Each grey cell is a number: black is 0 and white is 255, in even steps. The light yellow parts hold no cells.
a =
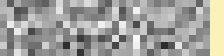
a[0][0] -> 174
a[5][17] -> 82
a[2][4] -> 202
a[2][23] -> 190
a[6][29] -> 164
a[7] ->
[146, 126, 224, 180, 85, 139, 147, 131, 163, 146, 170, 52, 135, 181, 137, 122, 174, 166, 164, 203, 160, 98, 141, 181, 144, 151, 199, 160, 130, 129]
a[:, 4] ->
[126, 163, 202, 170, 72, 134, 112, 85]
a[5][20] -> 109
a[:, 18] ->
[175, 146, 142, 163, 180, 146, 163, 164]
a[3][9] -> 221
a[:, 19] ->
[148, 241, 176, 75, 167, 247, 240, 203]
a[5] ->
[157, 113, 157, 125, 134, 140, 148, 146, 194, 125, 134, 58, 90, 137, 80, 104, 221, 82, 146, 247, 109, 171, 150, 183, 175, 157, 182, 119, 138, 161]
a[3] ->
[134, 235, 177, 216, 170, 199, 172, 165, 111, 221, 159, 197, 206, 173, 240, 215, 122, 238, 163, 75, 203, 105, 184, 186, 170, 129, 152, 185, 183, 123]
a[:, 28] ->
[100, 213, 181, 183, 132, 138, 192, 130]
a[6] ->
[203, 101, 178, 134, 112, 110, 208, 153, 134, 46, 189, 144, 99, 163, 146, 177, 71, 181, 163, 240, 143, 192, 116, 43, 83, 228, 125, 168, 192, 164]
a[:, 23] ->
[142, 183, 190, 186, 121, 183, 43, 181]
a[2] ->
[156, 188, 99, 127, 202, 173, 160, 173, 179, 171, 116, 158, 135, 124, 130, 159, 203, 104, 142, 176, 137, 190, 180, 190, 201, 144, 142, 121, 181, 164]
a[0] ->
[174, 91, 170, 133, 126, 107, 95, 141, 215, 150, 198, 179, 220, 198, 125, 95, 177, 137, 175, 148, 189, 149, 123, 142, 125, 170, 178, 174, 100, 188]
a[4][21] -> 95
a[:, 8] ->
[215, 228, 179, 111, 155, 194, 134, 163]
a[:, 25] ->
[170, 162, 144, 129, 179, 157, 228, 151]
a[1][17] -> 84
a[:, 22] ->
[123, 161, 180, 184, 118, 150, 116, 141]
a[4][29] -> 140

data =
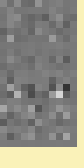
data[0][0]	135
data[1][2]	118
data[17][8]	105
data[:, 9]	[118, 117, 112, 97, 115, 108, 121, 117, 92, 117, 120, 129, 52, 94, 118, 132, 156, 114, 125, 164, 121]
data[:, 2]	[139, 118, 139, 123, 112, 109, 118, 113, 123, 116, 124, 129, 126, 179, 126, 139, 118, 110, 127, 117, 121]
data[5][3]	112
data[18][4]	135
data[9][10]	119
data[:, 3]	[109, 118, 111, 113, 119, 112, 120, 121, 112, 119, 125, 127, 98, 117, 117, 126, 132, 118, 122, 135, 120]
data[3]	[119, 134, 123, 113, 106, 124, 122, 107, 127, 97, 120]
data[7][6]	121
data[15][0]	166
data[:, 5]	[147, 120, 110, 124, 137, 117, 119, 116, 125, 130, 123, 123, 130, 109, 117, 85, 115, 142, 108, 115, 120]
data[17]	[93, 118, 110, 118, 98, 142, 124, 118, 105, 114, 118]
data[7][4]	123
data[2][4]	102
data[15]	[166, 126, 139, 126, 160, 85, 115, 125, 149, 132, 125]
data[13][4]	76
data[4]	[99, 118, 112, 119, 102, 137, 123, 118, 107, 115, 118]
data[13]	[109, 94, 179, 117, 76, 109, 98, 155, 213, 94, 114]
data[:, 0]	[135, 119, 116, 119, 99, 113, 118, 115, 118, 109, 120, 126, 114, 109, 119, 166, 124, 93, 137, 125, 122]
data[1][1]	131
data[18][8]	131
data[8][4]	104

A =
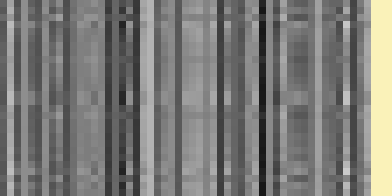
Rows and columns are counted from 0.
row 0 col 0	98
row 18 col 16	101
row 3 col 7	84
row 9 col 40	159
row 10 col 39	90
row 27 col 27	152
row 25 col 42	95
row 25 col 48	103
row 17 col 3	142
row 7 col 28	152
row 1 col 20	158
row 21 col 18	122
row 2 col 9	81
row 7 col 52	167
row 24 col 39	65
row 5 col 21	179
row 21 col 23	134
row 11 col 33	101
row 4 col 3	142
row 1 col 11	132
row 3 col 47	122
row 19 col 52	164
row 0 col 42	96
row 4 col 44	117
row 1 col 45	161
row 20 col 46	114
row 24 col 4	141
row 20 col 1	169
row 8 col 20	168
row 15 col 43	96
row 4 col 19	55
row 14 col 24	135
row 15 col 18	100
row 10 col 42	98
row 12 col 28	159
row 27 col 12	125
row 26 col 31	62
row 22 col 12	125
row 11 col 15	62
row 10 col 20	166

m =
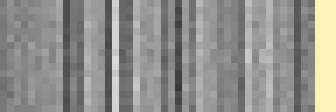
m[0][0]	122
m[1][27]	114
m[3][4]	146
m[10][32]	131
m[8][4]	145
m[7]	[115, 136, 152, 129, 146, 145, 161, 132, 161, 99, 129, 105, 173, 159, 133, 88, 200, 94, 121, 174, 148, 134, 157, 109, 133, 70, 158, 126, 183, 163, 138, 136, 143, 127, 116, 199, 139, 176, 171, 143, 143, 134, 90, 111, 134]
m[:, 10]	[119, 120, 118, 120, 117, 120, 130, 129, 122, 111, 120, 133, 137, 127, 124, 121]
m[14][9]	79
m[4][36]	151
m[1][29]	152
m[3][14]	145
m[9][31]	131
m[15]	[121, 139, 128, 130, 131, 135, 147, 148, 158, 84, 121, 109, 166, 157, 144, 80, 210, 103, 103, 169, 147, 146, 164, 103, 141, 84, 154, 110, 173, 156, 149, 121, 143, 131, 108, 185, 153, 162, 177, 134, 161, 143, 88, 127, 116]
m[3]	[119, 135, 149, 120, 146, 139, 141, 133, 152, 78, 120, 104, 181, 162, 145, 88, 213, 113, 116, 188, 140, 149, 166, 106, 134, 64, 153, 128, 180, 161, 149, 134, 139, 133, 112, 173, 135, 156, 170, 138, 145, 136, 87, 120, 138]
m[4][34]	110
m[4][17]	106
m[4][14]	142
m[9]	[118, 131, 144, 134, 140, 131, 152, 145, 155, 80, 111, 99, 177, 160, 144, 82, 215, 112, 118, 174, 151, 151, 163, 103, 136, 76, 148, 118, 172, 149, 148, 131, 141, 138, 114, 178, 148, 160, 171, 131, 154, 150, 90, 122, 133]
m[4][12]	167
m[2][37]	156
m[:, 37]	[156, 150, 156, 156, 163, 155, 146, 176, 180, 160, 144, 157, 160, 148, 158, 162]
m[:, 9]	[78, 76, 77, 78, 87, 78, 85, 99, 85, 80, 80, 87, 89, 84, 79, 84]
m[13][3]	134
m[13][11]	100
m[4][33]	133
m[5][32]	144
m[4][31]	121
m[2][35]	183
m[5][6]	148
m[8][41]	138
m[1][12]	162
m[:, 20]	[159, 152, 153, 140, 146, 163, 150, 148, 158, 151, 154, 144, 137, 149, 152, 147]
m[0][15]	81
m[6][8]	149
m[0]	[122, 148, 123, 139, 130, 136, 146, 147, 167, 78, 119, 116, 166, 156, 152, 81, 210, 102, 99, 177, 159, 145, 158, 111, 141, 86, 157, 111, 182, 156, 150, 127, 143, 130, 111, 187, 159, 156, 181, 139, 152, 138, 88, 129, 110]
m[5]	[123, 151, 123, 143, 133, 137, 148, 147, 168, 78, 120, 116, 166, 151, 151, 79, 212, 102, 101, 180, 163, 144, 156, 110, 140, 90, 160, 113, 186, 157, 147, 128, 144, 131, 115, 186, 158, 155, 182, 140, 152, 137, 86, 132, 112]
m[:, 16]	[210, 197, 203, 213, 213, 212, 210, 200, 218, 215, 197, 214, 211, 211, 209, 210]

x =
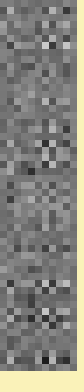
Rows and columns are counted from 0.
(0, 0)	124
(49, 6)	123
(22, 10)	114
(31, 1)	116
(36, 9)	150
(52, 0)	124
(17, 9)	102
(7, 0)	131
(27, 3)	124
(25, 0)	125
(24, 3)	88
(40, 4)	150
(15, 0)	107
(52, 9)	136
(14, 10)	122
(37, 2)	128
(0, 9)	134
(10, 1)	134
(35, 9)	75
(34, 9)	138
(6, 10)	143
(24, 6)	101
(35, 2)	75
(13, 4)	159
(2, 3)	112
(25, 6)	126
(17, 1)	137
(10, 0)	110
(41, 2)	99
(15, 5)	113
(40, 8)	155
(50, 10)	131
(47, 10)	119
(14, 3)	136
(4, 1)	109
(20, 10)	135
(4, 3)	124
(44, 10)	115
